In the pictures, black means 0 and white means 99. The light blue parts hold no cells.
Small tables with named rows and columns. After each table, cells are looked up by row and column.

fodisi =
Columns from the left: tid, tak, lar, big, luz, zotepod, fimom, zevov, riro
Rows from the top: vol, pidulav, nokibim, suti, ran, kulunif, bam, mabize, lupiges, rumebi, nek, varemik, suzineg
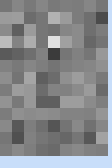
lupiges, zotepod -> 61
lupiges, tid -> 57
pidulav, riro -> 29
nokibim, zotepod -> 52
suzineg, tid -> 48
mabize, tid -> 48
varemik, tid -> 46
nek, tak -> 34
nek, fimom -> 53
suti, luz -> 87
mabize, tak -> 61

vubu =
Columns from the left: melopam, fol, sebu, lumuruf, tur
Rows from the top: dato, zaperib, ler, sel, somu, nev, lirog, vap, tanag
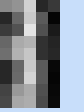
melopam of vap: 26
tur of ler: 10
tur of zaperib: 2
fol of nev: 40
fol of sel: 66
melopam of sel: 40
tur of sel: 14
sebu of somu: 77
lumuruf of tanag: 29
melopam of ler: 23
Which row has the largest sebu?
ler

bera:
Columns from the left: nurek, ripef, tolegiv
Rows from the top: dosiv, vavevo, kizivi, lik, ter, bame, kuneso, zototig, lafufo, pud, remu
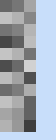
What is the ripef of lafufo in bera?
67
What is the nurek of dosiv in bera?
40
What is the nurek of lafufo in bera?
75
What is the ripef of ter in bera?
69
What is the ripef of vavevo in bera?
69
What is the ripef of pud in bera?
58
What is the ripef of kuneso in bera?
63
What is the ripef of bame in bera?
41
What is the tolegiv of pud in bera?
38
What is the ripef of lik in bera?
37
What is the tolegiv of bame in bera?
81
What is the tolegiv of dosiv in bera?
64

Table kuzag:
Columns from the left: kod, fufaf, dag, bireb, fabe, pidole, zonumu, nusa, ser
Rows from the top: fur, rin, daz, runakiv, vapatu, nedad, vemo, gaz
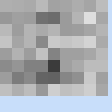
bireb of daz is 66
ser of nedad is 73
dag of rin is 61
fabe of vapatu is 51
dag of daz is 70
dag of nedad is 50
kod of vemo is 61
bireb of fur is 72
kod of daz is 72
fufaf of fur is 67
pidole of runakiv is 76
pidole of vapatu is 62
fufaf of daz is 61
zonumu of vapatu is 62
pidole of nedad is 62
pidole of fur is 64
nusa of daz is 64
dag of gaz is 73
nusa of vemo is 78

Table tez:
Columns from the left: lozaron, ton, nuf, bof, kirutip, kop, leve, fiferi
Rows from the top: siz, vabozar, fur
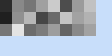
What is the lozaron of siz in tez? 17
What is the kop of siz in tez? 30
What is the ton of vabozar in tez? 56
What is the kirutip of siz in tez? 79
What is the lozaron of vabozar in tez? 12
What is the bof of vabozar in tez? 27
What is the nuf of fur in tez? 42
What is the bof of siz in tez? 62
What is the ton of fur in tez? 88
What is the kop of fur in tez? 39
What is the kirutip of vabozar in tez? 41
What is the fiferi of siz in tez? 75
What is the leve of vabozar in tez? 63
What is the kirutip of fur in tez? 61
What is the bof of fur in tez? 48
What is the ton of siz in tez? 53
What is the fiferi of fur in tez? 63
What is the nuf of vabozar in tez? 71
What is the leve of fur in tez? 53
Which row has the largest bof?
siz

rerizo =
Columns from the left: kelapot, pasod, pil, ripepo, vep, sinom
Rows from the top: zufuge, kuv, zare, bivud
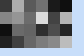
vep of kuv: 26
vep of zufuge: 10
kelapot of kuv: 52
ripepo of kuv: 85
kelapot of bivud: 13
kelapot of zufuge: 22

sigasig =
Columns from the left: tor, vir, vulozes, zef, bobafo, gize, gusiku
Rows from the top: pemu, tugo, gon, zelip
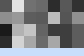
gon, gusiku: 36
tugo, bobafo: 73
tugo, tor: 55
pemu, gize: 34
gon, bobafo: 23
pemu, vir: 88
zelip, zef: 41

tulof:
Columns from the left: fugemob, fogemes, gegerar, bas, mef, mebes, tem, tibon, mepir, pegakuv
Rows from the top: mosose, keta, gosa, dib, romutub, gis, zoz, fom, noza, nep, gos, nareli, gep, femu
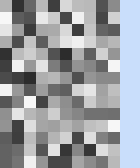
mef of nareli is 70
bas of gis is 88
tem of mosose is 73
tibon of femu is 54
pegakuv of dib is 71
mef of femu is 27
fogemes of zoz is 24
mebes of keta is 28
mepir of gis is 39
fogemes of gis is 93
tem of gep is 52
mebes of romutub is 17
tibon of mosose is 72
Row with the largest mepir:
gep

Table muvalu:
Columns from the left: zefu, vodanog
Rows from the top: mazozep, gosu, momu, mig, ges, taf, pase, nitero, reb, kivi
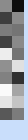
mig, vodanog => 53
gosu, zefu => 24
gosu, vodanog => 54
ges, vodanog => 45
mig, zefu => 25
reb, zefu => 89
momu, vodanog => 45
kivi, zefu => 34
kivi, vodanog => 48
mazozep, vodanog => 5
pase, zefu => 50

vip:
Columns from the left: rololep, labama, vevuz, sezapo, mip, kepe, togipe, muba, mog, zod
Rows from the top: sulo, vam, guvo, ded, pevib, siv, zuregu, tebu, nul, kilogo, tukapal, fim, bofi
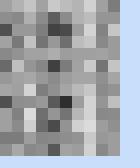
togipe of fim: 57
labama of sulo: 69
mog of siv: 45
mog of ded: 53
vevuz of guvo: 59
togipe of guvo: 61
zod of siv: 76
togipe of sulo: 70
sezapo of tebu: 49
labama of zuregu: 63
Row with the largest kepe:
sulo

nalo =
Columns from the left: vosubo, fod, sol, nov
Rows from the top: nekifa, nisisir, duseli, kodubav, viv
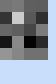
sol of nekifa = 37
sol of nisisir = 34
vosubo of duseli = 40
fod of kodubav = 53
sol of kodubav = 1
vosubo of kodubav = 8
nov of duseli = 48
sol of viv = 44
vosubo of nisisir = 20
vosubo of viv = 58
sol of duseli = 27
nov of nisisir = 18
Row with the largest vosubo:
viv

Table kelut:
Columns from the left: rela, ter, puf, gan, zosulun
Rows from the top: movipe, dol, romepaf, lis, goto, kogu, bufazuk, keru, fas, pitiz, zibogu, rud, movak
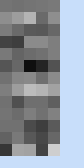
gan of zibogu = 24
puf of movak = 63
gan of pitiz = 44
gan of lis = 54
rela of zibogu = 44
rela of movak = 21
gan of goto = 44
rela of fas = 44
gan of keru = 70
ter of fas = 31
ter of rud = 47
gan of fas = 43
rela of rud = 38
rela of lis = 26
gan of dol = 41

